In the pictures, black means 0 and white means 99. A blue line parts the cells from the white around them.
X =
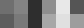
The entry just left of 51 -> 43
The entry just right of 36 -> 47
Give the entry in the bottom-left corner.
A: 36
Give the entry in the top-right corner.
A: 33

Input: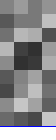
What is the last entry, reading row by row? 77
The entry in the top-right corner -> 57
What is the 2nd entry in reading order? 60
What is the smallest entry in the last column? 31
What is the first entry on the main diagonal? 51
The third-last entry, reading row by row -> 34
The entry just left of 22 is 19
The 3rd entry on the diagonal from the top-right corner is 71
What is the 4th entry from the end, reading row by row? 41

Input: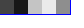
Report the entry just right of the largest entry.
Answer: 55
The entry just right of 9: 76
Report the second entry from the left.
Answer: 9

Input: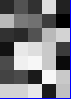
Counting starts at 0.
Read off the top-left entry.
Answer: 16
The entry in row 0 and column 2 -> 19
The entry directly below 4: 78
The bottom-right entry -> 75
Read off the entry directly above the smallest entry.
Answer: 13
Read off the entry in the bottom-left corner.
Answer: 82
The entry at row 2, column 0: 19

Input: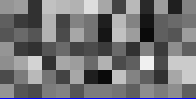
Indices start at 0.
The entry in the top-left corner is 58
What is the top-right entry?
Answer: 51
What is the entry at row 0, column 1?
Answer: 61
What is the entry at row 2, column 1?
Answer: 41
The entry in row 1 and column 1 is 23
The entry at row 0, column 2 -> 19
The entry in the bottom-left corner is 58
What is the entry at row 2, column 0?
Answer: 33
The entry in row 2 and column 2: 33
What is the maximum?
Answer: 93
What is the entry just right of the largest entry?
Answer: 29
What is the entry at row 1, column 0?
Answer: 37
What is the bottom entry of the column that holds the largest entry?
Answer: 55
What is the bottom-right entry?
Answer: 37

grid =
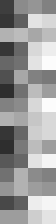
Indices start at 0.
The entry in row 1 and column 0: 21
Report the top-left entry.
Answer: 24
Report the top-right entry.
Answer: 50
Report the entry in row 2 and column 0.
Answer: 69
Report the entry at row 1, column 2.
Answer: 88
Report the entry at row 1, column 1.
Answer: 37
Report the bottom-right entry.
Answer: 88
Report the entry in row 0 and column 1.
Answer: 54
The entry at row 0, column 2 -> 58
